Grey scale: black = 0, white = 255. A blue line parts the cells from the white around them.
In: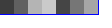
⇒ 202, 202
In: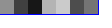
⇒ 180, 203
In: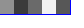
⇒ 106, 242
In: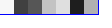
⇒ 195, 247
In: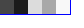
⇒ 220, 248
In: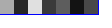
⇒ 58, 224
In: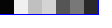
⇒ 212, 240
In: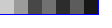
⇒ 113, 204
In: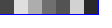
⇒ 111, 223
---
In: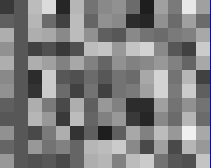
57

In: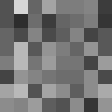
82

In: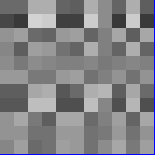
106

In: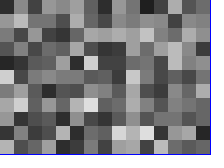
45

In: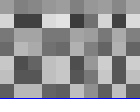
157

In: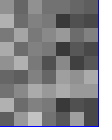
145
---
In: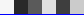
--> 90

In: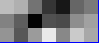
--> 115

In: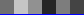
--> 145

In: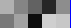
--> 98

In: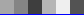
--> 62

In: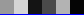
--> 20

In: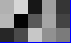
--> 23

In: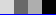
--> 174

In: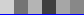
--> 180
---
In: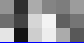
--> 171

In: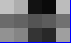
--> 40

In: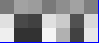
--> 65

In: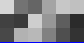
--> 79

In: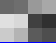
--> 91

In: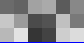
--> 206

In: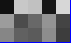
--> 141
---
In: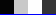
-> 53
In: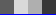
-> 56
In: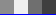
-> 63
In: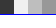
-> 152
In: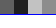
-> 141
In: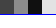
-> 227
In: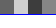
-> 134
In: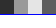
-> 94
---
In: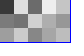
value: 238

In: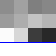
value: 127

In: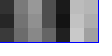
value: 188

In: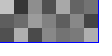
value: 100

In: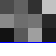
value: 48

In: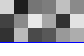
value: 192

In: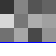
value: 84

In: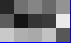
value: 106

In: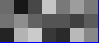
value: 157
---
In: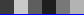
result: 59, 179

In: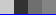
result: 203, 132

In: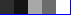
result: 46, 254

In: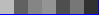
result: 188, 49

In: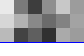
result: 233, 156

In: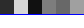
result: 44, 160

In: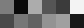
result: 125, 24

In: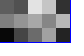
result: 94, 35

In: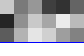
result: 201, 130

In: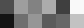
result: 78, 194
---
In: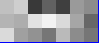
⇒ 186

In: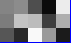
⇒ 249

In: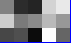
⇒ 12

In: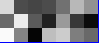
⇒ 204

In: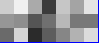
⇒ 134

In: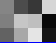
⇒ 168

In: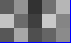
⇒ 79

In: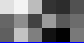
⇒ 18
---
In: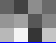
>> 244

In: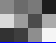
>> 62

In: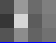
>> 140

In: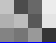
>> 118

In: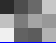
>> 98

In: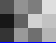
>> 153
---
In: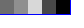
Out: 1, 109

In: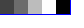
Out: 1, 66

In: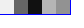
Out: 146, 240

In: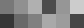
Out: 204, 54

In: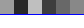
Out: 136, 157

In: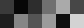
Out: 71, 30

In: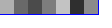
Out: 139, 176
